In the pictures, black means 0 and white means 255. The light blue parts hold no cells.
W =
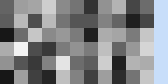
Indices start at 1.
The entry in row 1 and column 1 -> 100
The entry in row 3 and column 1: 23
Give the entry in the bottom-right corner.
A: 198
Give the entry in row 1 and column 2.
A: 158
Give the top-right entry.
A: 108
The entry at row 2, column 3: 77
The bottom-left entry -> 23
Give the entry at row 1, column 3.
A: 165
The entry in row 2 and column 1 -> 93
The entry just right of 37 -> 191
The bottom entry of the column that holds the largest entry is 158
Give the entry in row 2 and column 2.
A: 185
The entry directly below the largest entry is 85

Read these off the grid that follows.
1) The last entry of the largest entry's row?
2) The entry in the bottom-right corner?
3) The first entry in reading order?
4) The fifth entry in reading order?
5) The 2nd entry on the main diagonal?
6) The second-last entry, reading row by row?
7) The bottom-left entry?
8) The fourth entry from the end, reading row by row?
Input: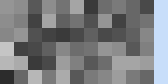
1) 128
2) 103
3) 149
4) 115
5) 128
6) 122
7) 44
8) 135

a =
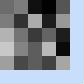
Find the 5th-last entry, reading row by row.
159
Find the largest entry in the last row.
166
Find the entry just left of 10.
185
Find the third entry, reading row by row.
16
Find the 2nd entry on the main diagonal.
50
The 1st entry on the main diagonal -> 108
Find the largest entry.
200

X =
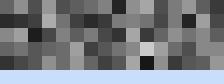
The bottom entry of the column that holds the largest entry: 23
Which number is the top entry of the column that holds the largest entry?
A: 166
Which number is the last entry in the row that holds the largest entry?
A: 136
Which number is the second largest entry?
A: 172
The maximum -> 202
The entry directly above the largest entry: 58
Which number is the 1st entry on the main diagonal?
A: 101
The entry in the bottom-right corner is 151
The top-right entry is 58
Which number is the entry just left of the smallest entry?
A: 166
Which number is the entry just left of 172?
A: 64
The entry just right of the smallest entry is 143
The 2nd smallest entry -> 29
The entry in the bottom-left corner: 51
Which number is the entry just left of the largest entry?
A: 136
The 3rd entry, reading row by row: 79
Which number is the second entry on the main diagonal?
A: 51
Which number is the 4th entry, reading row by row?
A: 151

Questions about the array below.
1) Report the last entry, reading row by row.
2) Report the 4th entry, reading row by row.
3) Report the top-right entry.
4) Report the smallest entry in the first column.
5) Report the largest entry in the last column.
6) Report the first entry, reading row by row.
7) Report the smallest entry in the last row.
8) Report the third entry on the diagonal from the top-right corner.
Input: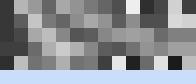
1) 189
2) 101
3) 63
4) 47
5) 209
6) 55
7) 27
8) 107

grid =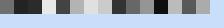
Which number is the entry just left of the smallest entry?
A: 149
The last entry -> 171
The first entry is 111
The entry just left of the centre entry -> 224

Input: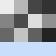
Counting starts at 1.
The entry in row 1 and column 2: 182
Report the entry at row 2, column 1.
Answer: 132
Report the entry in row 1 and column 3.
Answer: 69
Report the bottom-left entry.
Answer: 103
